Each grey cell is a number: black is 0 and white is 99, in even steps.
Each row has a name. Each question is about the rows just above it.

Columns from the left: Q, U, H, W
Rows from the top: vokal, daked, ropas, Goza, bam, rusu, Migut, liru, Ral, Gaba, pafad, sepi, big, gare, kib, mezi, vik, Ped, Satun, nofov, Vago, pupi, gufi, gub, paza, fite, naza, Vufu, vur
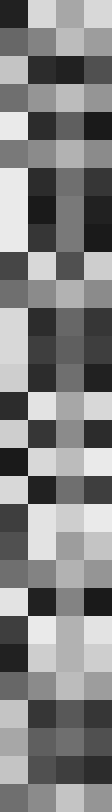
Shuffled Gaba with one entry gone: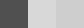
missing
27
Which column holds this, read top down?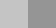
W
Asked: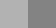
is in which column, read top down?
H
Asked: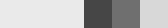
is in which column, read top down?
Q

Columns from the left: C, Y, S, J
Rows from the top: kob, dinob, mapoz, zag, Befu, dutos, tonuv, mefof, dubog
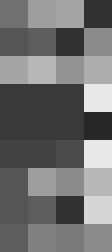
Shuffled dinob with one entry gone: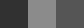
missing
36
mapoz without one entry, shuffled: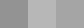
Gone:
67
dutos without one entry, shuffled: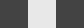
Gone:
29
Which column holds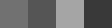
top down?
C
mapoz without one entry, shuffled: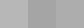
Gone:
57

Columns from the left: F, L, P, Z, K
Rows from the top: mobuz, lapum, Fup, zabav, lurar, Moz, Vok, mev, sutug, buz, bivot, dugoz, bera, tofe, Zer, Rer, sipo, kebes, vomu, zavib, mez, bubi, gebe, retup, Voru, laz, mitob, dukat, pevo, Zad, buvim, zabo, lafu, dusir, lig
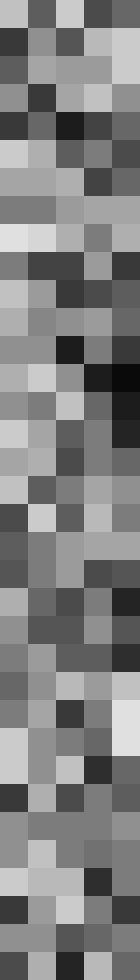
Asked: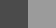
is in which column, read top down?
Z
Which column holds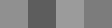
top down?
Z
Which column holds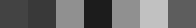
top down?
P
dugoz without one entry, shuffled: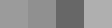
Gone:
52
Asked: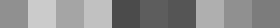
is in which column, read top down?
F
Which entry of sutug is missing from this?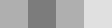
83
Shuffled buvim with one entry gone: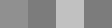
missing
44

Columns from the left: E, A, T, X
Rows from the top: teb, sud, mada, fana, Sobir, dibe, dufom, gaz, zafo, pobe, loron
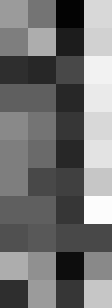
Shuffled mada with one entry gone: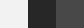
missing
18
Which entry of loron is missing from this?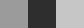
21
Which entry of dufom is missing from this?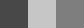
25
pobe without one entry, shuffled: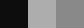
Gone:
56
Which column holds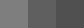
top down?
E
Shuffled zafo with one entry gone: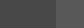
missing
31
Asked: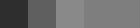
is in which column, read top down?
E

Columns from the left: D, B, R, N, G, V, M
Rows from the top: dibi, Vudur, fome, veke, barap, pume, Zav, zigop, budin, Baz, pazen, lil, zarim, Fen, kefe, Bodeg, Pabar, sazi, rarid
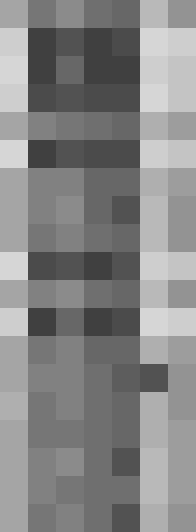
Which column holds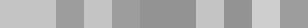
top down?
M
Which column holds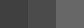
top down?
G
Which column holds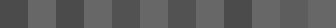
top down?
G
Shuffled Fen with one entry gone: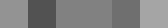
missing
36

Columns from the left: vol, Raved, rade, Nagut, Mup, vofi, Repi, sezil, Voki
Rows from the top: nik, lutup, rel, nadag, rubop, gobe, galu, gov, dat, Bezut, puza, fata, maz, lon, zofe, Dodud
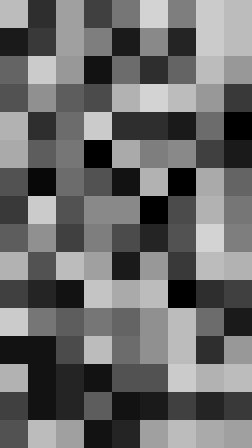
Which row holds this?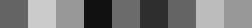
rel
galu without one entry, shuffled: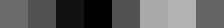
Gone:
3
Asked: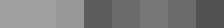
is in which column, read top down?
rade
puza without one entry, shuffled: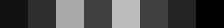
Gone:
76

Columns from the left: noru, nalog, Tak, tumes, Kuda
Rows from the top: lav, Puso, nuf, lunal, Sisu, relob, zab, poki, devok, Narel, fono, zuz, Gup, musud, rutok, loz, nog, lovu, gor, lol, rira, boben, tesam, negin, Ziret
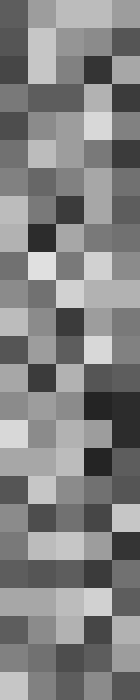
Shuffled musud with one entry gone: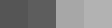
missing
23
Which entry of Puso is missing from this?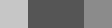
58
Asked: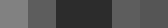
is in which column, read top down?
Kuda

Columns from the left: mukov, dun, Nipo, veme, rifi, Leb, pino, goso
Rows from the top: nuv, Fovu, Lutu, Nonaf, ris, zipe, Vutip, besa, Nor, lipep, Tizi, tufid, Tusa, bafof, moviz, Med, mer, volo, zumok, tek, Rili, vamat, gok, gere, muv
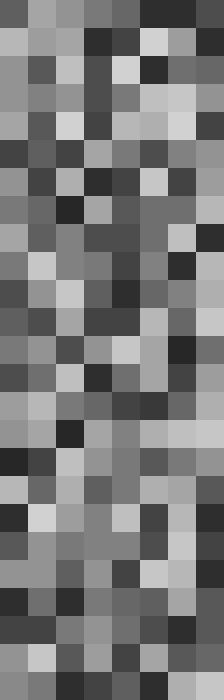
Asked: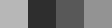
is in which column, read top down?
mukov
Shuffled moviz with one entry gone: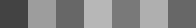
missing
22
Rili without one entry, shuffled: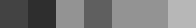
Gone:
77
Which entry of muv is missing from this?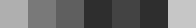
53
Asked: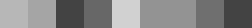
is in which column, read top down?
dun
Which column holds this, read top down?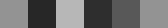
mukov

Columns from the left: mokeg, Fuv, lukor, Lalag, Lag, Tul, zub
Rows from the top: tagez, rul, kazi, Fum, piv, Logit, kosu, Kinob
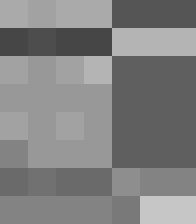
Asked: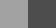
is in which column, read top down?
Fuv
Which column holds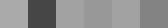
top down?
mokeg
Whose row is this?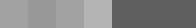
kazi
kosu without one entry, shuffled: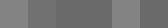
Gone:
55

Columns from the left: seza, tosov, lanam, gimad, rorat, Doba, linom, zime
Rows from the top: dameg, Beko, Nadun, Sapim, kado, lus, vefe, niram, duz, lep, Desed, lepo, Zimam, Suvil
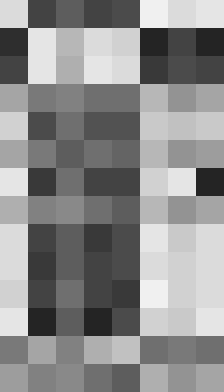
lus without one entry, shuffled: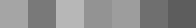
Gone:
39
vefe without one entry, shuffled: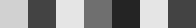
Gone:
22
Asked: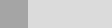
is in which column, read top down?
zime
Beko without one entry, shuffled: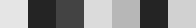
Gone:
18
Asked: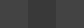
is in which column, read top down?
tosov

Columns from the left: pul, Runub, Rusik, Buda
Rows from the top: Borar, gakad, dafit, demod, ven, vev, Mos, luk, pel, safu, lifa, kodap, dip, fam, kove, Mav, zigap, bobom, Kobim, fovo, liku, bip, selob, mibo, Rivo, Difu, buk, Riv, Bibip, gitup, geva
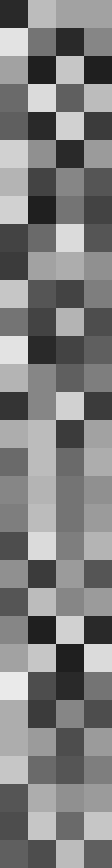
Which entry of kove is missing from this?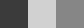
20
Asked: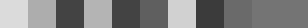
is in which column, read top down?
Rusik
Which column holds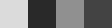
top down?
Runub
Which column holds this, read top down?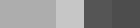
pul

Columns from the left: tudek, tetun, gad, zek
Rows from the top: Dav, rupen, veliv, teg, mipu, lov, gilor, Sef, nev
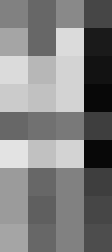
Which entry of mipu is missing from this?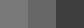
44
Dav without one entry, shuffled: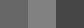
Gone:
53
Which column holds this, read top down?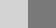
gad

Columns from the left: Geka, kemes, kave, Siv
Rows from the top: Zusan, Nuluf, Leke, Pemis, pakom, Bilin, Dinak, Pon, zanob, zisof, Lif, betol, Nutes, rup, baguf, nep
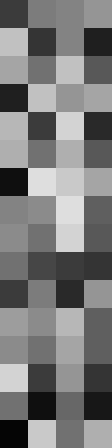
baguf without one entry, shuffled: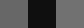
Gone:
9
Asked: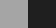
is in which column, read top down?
Geka
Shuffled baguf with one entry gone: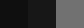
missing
40
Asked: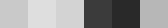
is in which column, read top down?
kave

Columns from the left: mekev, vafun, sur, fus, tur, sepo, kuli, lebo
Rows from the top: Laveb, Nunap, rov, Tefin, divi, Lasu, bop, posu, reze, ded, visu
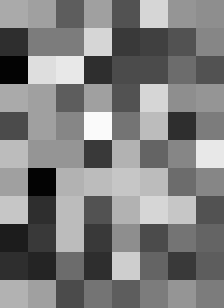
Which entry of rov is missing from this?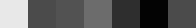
86
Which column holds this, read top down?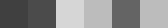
sepo
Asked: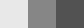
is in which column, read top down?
lebo
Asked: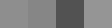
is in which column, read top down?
lebo
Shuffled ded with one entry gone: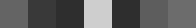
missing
14
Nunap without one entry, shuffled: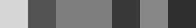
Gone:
25

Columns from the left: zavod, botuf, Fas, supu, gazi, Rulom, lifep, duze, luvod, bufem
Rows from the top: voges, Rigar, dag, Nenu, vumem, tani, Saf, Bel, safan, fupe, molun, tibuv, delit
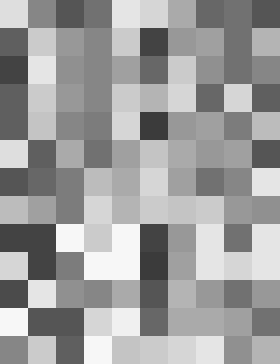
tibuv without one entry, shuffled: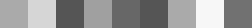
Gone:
93
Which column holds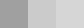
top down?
gazi

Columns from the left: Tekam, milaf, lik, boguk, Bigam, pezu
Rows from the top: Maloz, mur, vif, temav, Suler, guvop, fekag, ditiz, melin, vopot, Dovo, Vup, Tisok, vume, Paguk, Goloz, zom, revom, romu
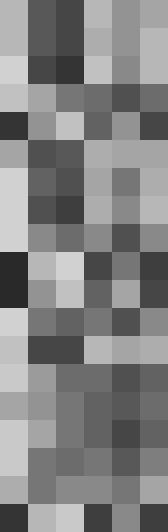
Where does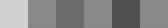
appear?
melin
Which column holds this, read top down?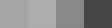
boguk
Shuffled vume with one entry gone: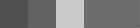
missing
60
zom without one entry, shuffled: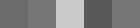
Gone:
49

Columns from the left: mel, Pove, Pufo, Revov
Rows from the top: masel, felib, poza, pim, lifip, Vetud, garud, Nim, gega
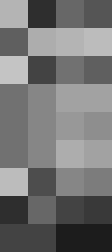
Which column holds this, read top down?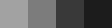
Revov
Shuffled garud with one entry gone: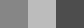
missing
48
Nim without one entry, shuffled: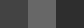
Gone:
22
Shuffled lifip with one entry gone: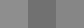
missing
59
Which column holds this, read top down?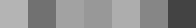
Pufo
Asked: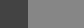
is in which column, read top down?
Pove

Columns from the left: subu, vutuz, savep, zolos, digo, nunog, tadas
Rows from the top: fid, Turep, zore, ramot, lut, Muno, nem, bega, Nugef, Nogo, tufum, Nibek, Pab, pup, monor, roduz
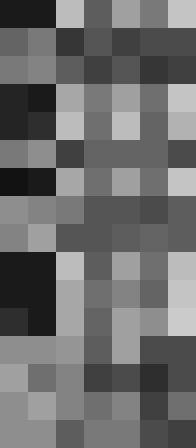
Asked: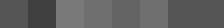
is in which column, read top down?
zolos
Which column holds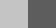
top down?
tadas
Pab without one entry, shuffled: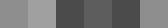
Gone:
58
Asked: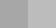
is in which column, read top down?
savep
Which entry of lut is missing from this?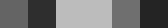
69
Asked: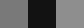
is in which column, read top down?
subu

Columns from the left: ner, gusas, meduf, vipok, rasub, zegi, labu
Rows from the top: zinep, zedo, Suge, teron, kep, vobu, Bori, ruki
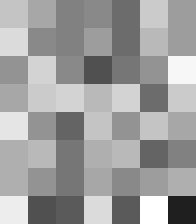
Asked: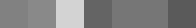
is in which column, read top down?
meduf
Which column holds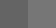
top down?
meduf
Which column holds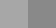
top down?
gusas

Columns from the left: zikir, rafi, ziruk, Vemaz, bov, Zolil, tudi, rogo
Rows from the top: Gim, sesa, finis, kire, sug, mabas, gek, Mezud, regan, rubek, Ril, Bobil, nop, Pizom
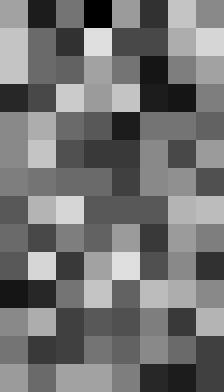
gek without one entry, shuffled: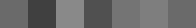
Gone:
56
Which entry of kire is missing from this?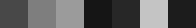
79
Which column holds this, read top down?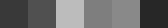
Zolil
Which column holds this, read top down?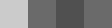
ziruk
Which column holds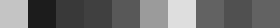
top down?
bov

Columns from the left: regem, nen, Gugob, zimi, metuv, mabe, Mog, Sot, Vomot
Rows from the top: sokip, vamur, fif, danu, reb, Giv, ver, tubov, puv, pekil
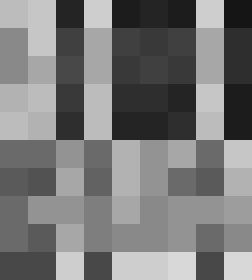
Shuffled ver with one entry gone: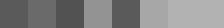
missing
38
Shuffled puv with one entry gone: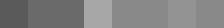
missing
49
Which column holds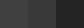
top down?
Mog
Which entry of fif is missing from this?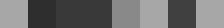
28
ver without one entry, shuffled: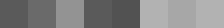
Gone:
38
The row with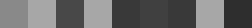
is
fif
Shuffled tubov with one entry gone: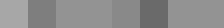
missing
61

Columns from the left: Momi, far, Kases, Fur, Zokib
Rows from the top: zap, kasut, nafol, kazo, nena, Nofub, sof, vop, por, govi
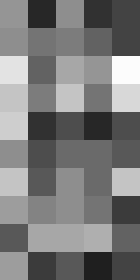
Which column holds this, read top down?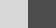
Zokib
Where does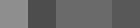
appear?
Nofub
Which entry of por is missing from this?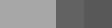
68
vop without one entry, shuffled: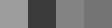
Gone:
55
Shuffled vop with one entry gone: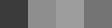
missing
51

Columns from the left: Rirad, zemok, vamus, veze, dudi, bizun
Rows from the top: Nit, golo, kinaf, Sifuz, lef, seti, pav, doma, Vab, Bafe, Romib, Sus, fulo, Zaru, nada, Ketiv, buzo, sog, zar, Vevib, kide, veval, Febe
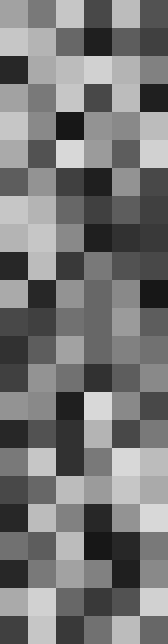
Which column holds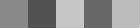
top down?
zemok
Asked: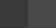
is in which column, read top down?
bizun
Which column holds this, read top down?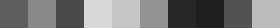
dudi
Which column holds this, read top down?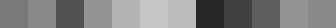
zemok
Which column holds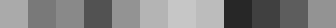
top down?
zemok

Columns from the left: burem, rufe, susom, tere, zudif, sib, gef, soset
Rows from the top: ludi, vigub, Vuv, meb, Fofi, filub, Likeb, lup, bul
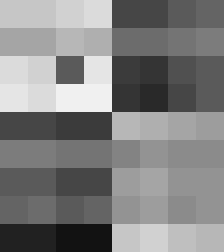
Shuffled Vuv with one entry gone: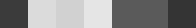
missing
31
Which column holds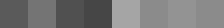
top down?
gef
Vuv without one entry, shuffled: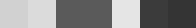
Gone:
31
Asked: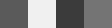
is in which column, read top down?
susom

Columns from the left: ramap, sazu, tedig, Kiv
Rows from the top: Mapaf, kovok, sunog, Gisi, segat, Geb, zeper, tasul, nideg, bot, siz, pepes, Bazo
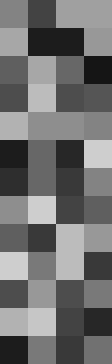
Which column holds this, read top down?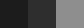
ramap
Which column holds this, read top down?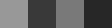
Kiv
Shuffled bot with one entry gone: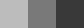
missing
80
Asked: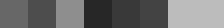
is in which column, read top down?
tedig
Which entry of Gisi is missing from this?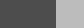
33
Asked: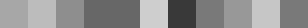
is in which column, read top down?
sazu
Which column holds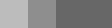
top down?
sazu

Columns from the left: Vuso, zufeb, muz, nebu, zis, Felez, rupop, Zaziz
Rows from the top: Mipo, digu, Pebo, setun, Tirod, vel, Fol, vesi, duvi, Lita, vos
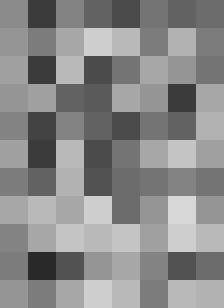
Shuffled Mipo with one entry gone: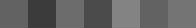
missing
54
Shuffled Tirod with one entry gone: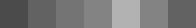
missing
26

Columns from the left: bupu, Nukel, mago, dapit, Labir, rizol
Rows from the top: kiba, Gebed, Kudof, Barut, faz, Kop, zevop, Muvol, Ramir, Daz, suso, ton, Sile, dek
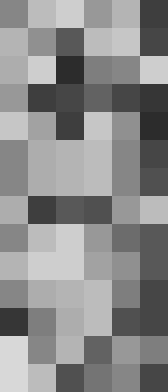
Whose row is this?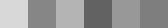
Sile
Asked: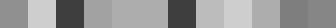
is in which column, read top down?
Nukel
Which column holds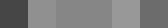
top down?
Labir
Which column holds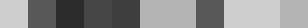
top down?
mago
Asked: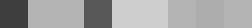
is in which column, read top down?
mago

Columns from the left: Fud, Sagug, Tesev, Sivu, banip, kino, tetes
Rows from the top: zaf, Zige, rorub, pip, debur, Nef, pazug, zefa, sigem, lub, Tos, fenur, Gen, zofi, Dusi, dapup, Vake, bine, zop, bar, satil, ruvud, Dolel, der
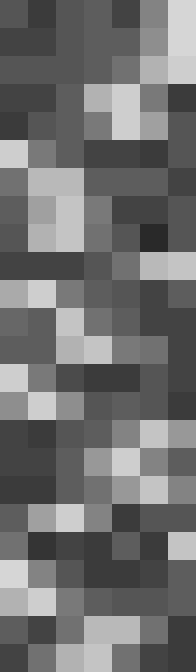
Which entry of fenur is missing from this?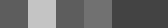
40
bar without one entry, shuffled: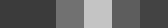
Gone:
20
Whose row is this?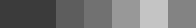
bine
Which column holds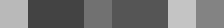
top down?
kino
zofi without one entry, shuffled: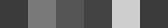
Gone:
29
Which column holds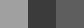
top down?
kino
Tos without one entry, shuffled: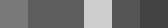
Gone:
66

